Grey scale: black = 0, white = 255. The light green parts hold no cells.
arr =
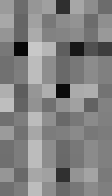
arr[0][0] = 155
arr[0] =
[155, 108, 150, 160, 47, 167, 141, 108]
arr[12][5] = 148
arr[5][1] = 126
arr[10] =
[112, 125, 188, 141, 106, 120, 139, 128]
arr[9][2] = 167
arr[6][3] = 174
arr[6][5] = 171
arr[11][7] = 128
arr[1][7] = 143
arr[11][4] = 105
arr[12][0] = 150
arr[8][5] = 120
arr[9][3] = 124
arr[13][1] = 125
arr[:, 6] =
[141, 108, 115, 80, 140, 139, 174, 98, 139, 120, 139, 139, 164, 139]
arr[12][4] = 48
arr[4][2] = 188
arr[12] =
[150, 105, 167, 161, 48, 148, 164, 122]
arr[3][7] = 61
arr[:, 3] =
[160, 120, 130, 182, 141, 142, 174, 112, 143, 124, 141, 141, 161, 142]
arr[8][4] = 105
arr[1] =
[168, 101, 161, 120, 140, 147, 108, 143]
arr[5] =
[113, 126, 189, 142, 105, 120, 139, 128]
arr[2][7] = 153
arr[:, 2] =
[150, 161, 171, 200, 188, 189, 150, 146, 188, 167, 188, 188, 167, 189]
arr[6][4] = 11

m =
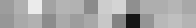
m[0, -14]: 157
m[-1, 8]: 131
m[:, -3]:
[174, 184]
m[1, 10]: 149
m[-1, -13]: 169
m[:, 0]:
[157, 151]
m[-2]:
[157, 176, 235, 163, 180, 178, 139, 205, 212, 143, 174, 174, 181, 168]
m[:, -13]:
[176, 169]

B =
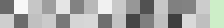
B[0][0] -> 105
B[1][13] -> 217
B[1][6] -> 215
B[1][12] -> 62
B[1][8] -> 194
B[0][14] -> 204
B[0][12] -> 128
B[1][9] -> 69
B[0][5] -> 130

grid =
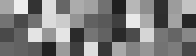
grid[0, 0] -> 167
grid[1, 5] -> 148
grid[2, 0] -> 73
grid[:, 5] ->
[172, 148, 42, 62]
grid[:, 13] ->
[195, 38, 136, 72]
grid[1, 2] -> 114
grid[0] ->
[167, 237, 51, 221, 102, 172, 161, 113, 32, 183, 142, 48, 156, 195]
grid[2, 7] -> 98
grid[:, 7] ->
[113, 89, 98, 55]
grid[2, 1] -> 98
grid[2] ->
[73, 98, 228, 151, 229, 42, 117, 98, 41, 75, 214, 118, 101, 136]
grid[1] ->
[115, 74, 114, 219, 204, 148, 97, 89, 63, 233, 172, 46, 163, 38]

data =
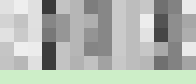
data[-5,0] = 225
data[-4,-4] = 237
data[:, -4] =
[199, 237, 226, 199, 183]
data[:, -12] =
[224, 224, 223, 236, 224]
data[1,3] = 134
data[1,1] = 195
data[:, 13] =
[234, 167, 174, 234, 164]
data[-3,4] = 150
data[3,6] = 133
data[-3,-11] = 120
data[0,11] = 112
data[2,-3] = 69
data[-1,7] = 162
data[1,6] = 175
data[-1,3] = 60
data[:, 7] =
[135, 135, 135, 135, 162]
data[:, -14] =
[225, 211, 225, 197, 195]
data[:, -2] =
[130, 142, 142, 130, 130]
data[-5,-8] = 125
